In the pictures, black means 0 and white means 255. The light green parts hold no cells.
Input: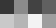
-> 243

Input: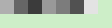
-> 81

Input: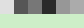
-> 151

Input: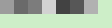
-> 87

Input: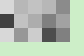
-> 77

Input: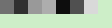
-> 80

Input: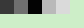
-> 185

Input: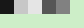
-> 86

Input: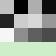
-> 95
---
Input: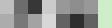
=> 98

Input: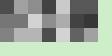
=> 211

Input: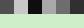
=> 168

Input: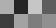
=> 163

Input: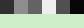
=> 238

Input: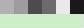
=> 107

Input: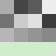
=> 160

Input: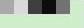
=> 63

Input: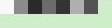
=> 52
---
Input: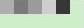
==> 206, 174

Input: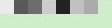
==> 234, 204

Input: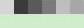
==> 213, 190

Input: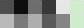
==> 230, 186

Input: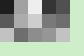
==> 238, 206

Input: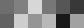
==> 215, 206

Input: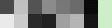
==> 234, 203

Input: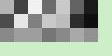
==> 241, 230

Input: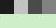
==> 195, 129
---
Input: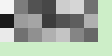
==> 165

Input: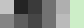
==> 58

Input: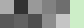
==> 153

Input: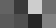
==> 205

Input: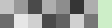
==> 74

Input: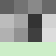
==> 51

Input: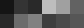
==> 41

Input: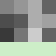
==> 173

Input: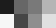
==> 121
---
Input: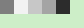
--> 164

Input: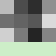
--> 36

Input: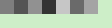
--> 106

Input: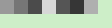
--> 54

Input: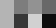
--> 209

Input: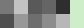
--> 140

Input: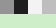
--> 243

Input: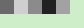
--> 33
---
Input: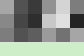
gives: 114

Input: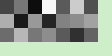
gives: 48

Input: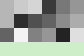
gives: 35

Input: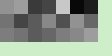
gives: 136

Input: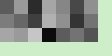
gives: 115

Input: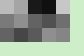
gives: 143

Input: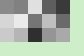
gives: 149

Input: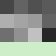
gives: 193
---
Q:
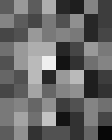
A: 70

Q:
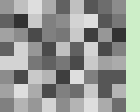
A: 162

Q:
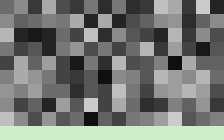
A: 182

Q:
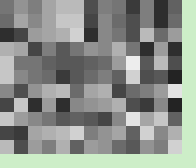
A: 46

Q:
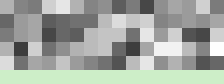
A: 123

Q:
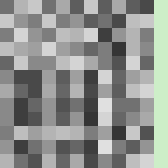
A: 125

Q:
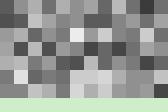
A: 154
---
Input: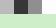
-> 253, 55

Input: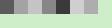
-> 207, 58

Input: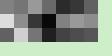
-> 220, 9

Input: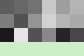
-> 229, 25

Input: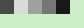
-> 218, 24

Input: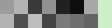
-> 189, 14

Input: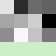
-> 248, 2

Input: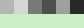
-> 214, 40

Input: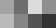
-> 219, 51
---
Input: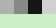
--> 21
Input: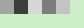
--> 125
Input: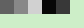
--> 7
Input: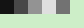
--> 223
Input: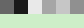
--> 198
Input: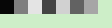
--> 98
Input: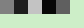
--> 7
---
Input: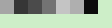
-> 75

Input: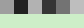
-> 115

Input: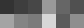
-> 71

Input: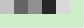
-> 144

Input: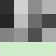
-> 69

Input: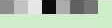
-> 117
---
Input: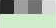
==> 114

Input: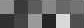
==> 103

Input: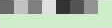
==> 84

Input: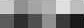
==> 223

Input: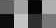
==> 4

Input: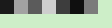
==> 15

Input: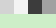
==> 60

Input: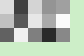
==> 148
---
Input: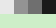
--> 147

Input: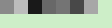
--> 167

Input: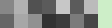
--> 187

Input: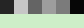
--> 157

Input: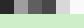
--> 216

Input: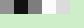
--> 219
